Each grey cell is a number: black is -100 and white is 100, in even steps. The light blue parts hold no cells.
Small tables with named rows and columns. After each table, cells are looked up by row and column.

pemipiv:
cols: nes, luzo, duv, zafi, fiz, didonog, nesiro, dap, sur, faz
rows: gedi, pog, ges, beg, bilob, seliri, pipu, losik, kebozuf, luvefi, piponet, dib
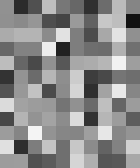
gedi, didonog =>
-19
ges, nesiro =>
-40
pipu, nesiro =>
-63
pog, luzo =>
8
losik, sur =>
-21
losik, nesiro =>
-17
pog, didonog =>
21
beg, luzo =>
2
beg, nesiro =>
-14
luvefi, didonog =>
4
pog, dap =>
56
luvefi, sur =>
6
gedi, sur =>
47
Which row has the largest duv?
luvefi

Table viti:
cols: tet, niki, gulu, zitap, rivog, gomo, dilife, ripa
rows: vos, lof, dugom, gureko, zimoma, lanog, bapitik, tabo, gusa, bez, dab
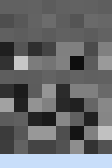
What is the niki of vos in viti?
-24
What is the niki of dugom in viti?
-27
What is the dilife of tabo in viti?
-20
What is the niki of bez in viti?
-32
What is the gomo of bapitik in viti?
0
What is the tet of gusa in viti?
-28
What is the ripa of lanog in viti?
-24
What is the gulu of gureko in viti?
-63
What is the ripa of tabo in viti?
7
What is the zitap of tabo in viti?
1
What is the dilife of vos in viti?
-24
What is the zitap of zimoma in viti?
-9
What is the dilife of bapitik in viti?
0
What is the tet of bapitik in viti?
-62
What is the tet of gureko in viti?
-76
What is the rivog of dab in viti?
-36
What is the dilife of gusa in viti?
-74
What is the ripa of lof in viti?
-19
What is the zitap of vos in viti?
-28
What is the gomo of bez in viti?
-84

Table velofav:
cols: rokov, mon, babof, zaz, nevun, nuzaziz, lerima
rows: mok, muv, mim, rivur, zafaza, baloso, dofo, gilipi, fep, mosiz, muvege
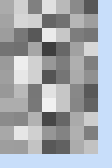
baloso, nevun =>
-8
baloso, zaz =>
-34
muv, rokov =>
28
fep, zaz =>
-45
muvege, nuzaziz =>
35
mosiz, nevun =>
3
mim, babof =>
-31
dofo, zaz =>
77
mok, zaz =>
76
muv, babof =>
64
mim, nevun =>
56
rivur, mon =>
-12

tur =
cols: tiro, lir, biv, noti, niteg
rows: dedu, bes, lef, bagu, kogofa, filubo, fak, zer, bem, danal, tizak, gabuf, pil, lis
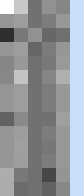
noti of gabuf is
-3
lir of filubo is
54
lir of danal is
23
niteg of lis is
7
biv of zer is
-11
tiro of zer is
17
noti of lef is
-19
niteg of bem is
25
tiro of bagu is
17
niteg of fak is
19
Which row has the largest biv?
lef

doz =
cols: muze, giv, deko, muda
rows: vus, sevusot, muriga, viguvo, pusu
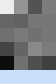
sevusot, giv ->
-23
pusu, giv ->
-11
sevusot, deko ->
-7
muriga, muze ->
-12
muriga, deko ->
-11
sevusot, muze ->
-20
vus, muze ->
86
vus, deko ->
-35
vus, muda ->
-3
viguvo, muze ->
-47
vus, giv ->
16
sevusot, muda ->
-7
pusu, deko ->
-38
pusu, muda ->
-50
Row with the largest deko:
viguvo

